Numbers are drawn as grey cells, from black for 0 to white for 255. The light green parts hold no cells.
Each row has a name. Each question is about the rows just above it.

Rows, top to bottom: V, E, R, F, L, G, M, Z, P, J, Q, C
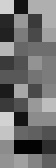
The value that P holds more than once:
[140]
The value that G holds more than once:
[88]
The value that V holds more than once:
[175]
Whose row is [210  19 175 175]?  V

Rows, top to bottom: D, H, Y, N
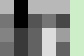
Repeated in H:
[117]
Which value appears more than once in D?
[184]
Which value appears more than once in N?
[98]
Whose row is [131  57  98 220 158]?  Y

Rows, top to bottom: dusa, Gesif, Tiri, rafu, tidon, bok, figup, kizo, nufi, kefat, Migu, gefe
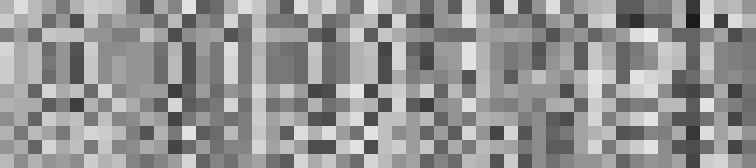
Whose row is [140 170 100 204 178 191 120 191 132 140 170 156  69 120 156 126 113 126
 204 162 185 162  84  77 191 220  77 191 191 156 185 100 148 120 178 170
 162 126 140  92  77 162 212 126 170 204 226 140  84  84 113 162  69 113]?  nufi
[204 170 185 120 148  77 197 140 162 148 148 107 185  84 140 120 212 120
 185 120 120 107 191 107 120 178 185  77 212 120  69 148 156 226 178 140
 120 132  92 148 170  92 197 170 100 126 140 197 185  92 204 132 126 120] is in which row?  tidon
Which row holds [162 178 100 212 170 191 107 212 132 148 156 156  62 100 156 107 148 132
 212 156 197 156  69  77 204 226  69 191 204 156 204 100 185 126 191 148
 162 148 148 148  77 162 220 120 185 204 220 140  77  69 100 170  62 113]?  figup
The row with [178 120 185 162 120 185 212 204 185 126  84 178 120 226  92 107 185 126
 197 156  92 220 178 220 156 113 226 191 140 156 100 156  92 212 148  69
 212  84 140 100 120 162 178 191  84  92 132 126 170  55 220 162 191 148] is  kefat
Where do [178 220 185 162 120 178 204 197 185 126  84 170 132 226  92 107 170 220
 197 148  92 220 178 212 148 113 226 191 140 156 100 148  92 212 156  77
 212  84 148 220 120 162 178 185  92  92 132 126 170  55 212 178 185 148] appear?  dusa

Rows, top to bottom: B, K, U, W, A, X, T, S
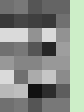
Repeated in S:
[120]
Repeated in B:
[100]
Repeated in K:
[57]
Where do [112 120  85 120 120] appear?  S
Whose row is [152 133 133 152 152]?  A

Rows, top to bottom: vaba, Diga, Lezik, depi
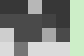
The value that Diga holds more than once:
[74]
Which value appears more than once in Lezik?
[74]
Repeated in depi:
[219]
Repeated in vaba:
[55]
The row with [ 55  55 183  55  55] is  vaba
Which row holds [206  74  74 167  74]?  Lezik

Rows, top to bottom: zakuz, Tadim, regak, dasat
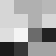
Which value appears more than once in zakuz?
[176]
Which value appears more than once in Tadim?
[214]
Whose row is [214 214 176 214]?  Tadim
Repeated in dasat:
[164]
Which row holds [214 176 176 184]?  zakuz

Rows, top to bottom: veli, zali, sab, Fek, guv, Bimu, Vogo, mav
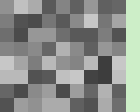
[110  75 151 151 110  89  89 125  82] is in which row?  sab
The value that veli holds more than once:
[96]
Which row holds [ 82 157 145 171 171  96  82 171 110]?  mav

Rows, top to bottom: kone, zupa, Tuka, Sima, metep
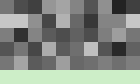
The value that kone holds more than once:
[64]
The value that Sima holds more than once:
[84]
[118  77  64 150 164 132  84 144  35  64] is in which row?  kone

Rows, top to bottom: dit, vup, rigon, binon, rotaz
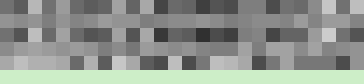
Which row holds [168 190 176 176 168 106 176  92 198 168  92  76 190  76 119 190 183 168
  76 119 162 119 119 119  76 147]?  rotaz
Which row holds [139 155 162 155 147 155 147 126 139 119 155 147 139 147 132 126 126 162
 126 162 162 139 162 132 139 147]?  binon
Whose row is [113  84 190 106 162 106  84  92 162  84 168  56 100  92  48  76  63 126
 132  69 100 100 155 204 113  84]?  rigon

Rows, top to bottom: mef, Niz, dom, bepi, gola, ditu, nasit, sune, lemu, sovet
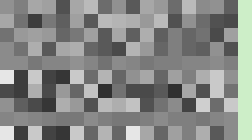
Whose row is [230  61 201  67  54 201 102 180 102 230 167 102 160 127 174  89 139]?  sovet
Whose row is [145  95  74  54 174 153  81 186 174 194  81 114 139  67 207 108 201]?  sune
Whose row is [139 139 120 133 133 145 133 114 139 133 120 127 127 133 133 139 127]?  gola

